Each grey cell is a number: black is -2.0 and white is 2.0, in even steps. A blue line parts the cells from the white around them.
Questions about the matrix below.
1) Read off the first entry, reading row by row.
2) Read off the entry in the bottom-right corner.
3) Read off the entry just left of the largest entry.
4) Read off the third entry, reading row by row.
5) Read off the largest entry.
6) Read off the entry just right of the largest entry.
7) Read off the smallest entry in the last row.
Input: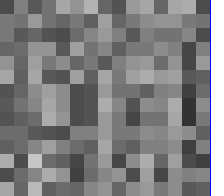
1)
-0.8
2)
-0.5
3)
-0.8
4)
-0.6
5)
1.1
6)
-0.3
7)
-0.6

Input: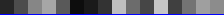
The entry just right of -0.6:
-1.8
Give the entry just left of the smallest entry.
-0.6
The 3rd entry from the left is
0.1
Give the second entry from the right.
0.5
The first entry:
-1.4

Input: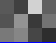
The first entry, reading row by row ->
-0.6
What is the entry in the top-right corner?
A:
-0.5
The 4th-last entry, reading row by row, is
-0.1
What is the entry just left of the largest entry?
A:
-1.0

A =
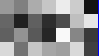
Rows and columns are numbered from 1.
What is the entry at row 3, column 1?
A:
-0.5
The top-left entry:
0.4
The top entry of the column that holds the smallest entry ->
-1.7
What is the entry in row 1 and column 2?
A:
0.0
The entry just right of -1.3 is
-0.8
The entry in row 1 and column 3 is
0.7
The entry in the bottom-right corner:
-1.0
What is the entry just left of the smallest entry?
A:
1.2

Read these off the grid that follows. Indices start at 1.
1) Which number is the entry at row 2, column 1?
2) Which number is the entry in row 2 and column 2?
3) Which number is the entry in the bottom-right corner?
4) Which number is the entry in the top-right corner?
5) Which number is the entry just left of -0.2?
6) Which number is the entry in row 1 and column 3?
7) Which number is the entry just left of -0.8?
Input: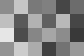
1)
1.0
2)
-0.6
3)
0.4
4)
-0.3
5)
-1.0
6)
-0.1
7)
1.6
